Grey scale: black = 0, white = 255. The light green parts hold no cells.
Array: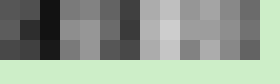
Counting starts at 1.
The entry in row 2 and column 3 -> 18
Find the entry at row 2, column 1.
92
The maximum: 205
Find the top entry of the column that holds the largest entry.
191
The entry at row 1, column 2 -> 80
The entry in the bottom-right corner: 99
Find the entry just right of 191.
150
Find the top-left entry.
86
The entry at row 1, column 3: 18
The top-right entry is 107
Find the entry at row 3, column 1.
72
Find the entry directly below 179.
172

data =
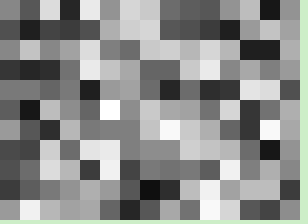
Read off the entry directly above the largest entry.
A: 154
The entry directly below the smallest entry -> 87
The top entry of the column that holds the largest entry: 147
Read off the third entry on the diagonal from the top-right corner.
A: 31
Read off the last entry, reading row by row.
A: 141
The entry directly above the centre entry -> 108
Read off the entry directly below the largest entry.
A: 127
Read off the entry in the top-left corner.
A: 135
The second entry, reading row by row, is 87
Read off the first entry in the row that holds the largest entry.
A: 93
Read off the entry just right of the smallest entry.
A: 46
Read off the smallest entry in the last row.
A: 38
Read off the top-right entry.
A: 147
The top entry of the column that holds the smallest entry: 201
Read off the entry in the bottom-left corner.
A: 154
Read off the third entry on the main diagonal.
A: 135
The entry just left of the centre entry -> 141
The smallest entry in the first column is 54
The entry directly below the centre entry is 195
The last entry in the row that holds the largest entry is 175
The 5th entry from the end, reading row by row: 249
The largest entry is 255
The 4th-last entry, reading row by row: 214
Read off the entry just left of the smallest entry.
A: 87
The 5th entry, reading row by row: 234

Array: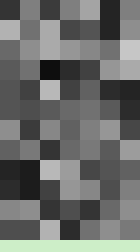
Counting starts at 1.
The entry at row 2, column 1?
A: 178
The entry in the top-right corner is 127
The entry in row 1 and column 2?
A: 127
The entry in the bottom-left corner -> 78
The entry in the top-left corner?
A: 52
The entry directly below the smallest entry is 184
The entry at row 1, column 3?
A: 59
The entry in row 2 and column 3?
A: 170
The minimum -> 14
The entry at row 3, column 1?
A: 105
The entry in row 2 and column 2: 113
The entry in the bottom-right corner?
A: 121
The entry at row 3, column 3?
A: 170
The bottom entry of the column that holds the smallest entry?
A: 178

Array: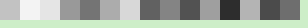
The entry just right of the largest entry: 229
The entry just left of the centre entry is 216

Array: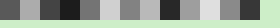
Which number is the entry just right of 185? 40
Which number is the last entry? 55
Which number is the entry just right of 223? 138
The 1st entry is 89
